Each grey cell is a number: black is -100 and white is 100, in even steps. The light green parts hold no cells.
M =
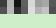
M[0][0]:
-52
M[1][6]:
52
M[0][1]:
42
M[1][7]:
-37
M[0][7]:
-31

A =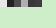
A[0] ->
81
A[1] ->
-73
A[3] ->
37

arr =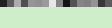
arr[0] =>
-74
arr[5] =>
13
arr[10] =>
-35
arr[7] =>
81
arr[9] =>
-85

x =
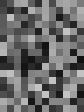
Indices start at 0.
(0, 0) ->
-54
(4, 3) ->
-36
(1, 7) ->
-5
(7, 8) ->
-11
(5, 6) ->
1
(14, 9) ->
2
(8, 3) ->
-77
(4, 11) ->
-56
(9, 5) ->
-78
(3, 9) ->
-39
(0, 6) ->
27
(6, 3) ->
-33
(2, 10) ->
6
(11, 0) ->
-48
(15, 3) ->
-31
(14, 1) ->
16
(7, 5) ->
-17
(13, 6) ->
53
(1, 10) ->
-10
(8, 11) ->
-87
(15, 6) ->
14
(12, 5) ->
54
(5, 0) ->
-55
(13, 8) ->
-79
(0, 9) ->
30
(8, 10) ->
17
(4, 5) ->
-76
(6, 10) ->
0
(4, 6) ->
23
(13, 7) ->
-41
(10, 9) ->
26
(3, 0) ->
-29
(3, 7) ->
-28
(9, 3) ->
-84
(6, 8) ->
9
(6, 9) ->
13
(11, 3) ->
-34
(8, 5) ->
-60
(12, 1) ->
-37

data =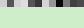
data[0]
63
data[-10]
66
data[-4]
-94
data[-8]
-33

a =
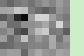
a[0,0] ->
-7
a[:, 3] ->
[0, 48, -91, 12, -44, 51, -7, -19]
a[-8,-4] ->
16
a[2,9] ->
-6
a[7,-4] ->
18
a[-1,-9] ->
24
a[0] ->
[-7, -21, -7, 0, -10, 4, 16, 5, 22, 9]
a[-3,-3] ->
34
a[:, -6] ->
[-10, -3, 24, 12, 18, 1, 2, 17]
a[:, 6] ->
[16, -26, 65, 32, 59, 5, 0, 18]
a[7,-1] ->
23
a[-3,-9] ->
-16
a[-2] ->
[-19, -15, -4, -7, 2, 4, 0, 32, 4, 10]
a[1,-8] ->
56
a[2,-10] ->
-31
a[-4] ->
[3, 18, -31, -44, 18, 48, 59, -5, -1, -26]
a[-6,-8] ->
-66

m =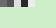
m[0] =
-16
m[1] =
-36
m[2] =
75
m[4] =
85
